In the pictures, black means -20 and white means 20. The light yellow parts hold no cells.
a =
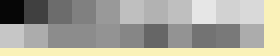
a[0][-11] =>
-19
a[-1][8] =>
-2
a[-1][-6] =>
1
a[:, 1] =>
[-10, 7]
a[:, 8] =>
[16, -2]
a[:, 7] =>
[10, 3]
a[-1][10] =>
7

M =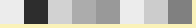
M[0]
17
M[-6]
13

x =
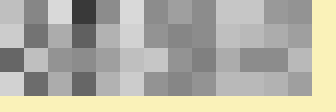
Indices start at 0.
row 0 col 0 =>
10
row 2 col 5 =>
10
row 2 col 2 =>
3
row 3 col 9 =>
9
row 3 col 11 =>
8
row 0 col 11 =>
4
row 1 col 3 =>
-5
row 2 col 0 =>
-4
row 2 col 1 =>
10
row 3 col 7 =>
1
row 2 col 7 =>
3
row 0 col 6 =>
2
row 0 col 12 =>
3
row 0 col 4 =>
2
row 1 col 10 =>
9
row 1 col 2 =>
7

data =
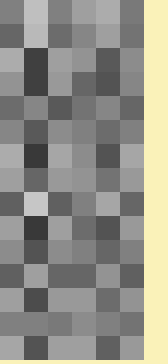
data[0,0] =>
0
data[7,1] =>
-4
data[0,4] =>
7
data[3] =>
[3, -10, 4, -4, -7, 1]
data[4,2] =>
-6
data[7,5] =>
4
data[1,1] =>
9
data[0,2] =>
0
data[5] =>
[1, -6, 2, 0, -3, 0]
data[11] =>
[-5, 5, -4, -4, 3, -5]
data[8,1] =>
11
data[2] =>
[7, -10, 5, 3, -6, 2]
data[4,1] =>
1
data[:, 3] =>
[5, 1, 3, -4, -2, 0, 2, 3, 0, -3, 0, -4, 4, 2, 5]
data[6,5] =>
6
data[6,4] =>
-7
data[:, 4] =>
[7, 5, -6, -7, 1, -3, -7, -2, 6, -7, -4, 3, -3, 0, -5]
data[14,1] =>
-7
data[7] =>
[5, -4, 4, 3, -2, 4]
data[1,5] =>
-2

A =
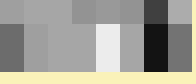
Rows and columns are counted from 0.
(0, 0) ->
5
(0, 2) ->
6
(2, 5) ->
6
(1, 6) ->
-17
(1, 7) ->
-2
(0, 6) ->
-10
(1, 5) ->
6
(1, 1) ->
5

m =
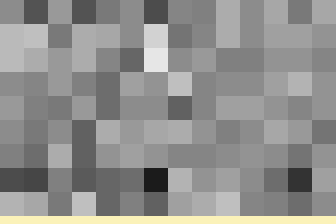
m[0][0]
2
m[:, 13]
[6, 3, 1, 3, 3, -2, 3, 5, 2]
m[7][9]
5
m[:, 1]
[-7, 10, 7, 1, 0, -1, -3, -9, 6]
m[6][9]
2
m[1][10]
2
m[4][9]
5
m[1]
[9, 10, -1, 7, 6, 2, 13, -2, 1, 7, 2, 5, 5, 3]
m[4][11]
3
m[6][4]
3
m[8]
[8, 6, -1, 10, -4, 0, -5, 5, 7, 10, 1, 0, -3, 2]
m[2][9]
0
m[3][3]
0
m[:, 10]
[2, 2, 0, 2, 5, 2, 3, 2, 1]
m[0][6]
-8
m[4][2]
-1
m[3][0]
2
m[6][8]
1
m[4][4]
-3
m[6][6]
3
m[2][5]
-4
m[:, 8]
[0, 1, 4, 1, 1, 3, 1, 3, 7]

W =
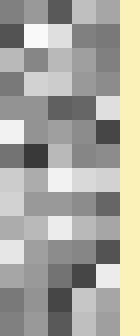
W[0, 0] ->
0
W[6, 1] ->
-11
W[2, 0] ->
9
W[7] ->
[12, 7, 18, 14, 13]
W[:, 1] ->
[4, 19, 1, 13, 3, 3, -11, 7, 4, 9, 5, 4, 3, 4]
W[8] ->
[13, 4, 4, 2, -4]
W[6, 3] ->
1
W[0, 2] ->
-6
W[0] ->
[0, 4, -6, 10, 6]
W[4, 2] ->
-5
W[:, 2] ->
[-6, 15, 9, 12, -5, 5, 9, 18, 4, 17, 2, -2, -9, -6]
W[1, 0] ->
-7
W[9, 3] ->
9
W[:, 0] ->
[0, -7, 9, -1, 3, 18, -2, 12, 13, 7, 16, 6, -1, 0]
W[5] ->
[18, 3, 5, 2, -9]

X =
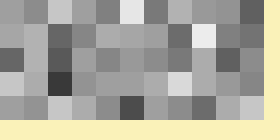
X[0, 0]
5
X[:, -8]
[5, 1, 5, 3, 7]
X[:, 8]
[4, 17, 7, 7, -3]
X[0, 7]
8
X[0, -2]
3
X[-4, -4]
-3
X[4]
[5, 3, 11, 7, 2, -8, 5, 2, -3, 7, 11]
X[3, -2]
4
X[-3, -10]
8
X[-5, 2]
11
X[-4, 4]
7
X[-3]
[-4, 8, -6, 5, 1, 4, 2, -1, 7, -5, 2]
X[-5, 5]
16
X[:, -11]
[5, 6, -4, 11, 5]
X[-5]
[5, 2, 11, 5, 0, 16, -1, 8, 4, 3, -5]

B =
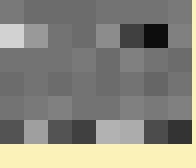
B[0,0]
-1
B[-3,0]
-3
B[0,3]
-3
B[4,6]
-1
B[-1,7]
-12
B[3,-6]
-3
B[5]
[-7, 5, -7, -10, 8, 7, -8, -12]
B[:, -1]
[-1, 0, -3, -2, 0, -12]
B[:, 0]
[-1, 13, -2, -3, -2, -7]
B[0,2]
-3
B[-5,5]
-10
